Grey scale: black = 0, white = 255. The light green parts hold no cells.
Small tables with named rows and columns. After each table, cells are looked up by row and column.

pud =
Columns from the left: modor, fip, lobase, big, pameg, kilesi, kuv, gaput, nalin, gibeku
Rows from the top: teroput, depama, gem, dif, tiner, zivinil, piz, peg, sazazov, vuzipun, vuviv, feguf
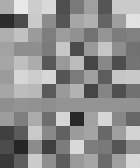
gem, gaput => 149
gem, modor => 174
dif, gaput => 198
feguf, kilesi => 153
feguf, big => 143
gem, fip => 193
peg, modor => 143
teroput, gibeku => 202
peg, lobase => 146
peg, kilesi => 147
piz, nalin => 79
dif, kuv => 153
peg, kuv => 148
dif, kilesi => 76
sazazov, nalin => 135
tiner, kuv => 69
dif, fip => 142

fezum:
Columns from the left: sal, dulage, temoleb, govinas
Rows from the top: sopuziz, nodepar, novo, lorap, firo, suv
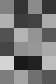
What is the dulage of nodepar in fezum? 61
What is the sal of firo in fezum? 212
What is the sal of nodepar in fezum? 176
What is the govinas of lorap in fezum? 169
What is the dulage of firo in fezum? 25
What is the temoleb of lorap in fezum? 151
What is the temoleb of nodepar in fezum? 66
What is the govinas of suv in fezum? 86
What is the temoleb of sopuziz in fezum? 139
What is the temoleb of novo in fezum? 148
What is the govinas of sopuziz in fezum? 51
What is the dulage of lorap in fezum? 145
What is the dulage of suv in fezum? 163
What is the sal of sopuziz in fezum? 129
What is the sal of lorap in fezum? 69
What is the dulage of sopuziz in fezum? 51
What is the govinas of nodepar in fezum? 171
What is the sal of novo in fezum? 82
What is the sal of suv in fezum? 125
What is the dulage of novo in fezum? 180

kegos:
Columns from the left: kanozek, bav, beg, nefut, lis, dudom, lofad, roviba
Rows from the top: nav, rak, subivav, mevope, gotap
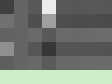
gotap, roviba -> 107
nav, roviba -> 87
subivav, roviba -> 108
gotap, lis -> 105
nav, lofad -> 88
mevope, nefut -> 55
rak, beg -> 79

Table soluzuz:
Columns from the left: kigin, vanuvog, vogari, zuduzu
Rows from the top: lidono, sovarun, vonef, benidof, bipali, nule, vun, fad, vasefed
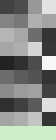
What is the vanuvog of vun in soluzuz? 155
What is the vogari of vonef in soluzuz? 109
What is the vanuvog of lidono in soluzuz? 76
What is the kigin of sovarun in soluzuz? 131
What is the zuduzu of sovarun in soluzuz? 163
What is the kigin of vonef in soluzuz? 181
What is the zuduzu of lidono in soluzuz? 226
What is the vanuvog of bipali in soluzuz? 48
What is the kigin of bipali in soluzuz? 34
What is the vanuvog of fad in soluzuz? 64
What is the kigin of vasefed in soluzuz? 164
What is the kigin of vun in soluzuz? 140
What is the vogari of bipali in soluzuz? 77
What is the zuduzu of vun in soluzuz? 65
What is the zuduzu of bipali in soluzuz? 247
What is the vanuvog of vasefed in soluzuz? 173
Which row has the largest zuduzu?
bipali

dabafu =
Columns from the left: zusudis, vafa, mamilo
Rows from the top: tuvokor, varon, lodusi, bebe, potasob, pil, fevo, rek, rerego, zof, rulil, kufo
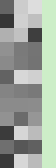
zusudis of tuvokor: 100
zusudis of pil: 98
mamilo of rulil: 96
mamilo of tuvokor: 221
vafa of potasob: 123
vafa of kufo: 215
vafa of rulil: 87
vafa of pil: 215
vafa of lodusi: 193
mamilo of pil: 208
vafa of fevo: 126
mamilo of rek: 140
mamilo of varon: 191
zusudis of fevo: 132
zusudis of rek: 139
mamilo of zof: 187
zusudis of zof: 59
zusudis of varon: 54

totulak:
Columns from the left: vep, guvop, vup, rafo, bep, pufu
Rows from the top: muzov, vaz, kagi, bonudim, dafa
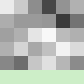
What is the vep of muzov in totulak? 235
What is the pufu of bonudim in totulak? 218
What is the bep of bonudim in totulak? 242
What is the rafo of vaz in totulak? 150
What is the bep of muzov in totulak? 147
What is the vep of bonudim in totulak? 176
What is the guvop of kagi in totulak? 176
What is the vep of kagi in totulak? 160
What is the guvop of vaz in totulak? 154
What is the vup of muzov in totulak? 141

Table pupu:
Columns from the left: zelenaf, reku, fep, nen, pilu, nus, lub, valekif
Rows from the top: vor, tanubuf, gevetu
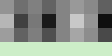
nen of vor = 99
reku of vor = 111
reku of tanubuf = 64
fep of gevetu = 126
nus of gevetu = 166
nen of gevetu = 79
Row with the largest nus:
tanubuf

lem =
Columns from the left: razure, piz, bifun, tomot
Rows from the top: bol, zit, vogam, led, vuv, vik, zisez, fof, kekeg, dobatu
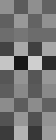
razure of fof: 140
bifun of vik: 86
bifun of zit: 99
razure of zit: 96
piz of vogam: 118
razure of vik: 86
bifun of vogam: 108
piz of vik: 148
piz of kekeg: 151
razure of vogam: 109
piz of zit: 153
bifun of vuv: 207
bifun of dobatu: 55
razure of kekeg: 83
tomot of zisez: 137
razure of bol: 145
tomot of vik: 151
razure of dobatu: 59
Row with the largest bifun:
vuv

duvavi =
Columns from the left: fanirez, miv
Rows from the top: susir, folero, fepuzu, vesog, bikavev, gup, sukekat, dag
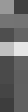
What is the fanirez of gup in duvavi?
74
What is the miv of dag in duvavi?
96
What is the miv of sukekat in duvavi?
96
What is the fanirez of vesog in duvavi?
192
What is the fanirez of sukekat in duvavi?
69
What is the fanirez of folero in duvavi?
116
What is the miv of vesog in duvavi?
230
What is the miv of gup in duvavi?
95
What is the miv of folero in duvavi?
115
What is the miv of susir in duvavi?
64
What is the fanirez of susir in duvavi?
153
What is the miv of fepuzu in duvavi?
100

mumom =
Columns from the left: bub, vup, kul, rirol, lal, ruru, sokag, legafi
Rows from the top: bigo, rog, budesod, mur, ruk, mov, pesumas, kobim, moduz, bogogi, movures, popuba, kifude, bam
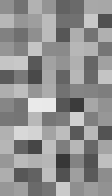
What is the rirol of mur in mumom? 139
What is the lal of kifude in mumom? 81
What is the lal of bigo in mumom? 98
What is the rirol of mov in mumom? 168
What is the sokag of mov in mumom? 105
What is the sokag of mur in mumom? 178
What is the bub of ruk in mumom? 197
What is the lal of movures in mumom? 126
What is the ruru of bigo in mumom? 106
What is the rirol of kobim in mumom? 233
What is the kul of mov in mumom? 73
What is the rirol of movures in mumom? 191
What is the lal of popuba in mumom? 55
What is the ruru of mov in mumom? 183
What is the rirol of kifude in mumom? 190
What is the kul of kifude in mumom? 98

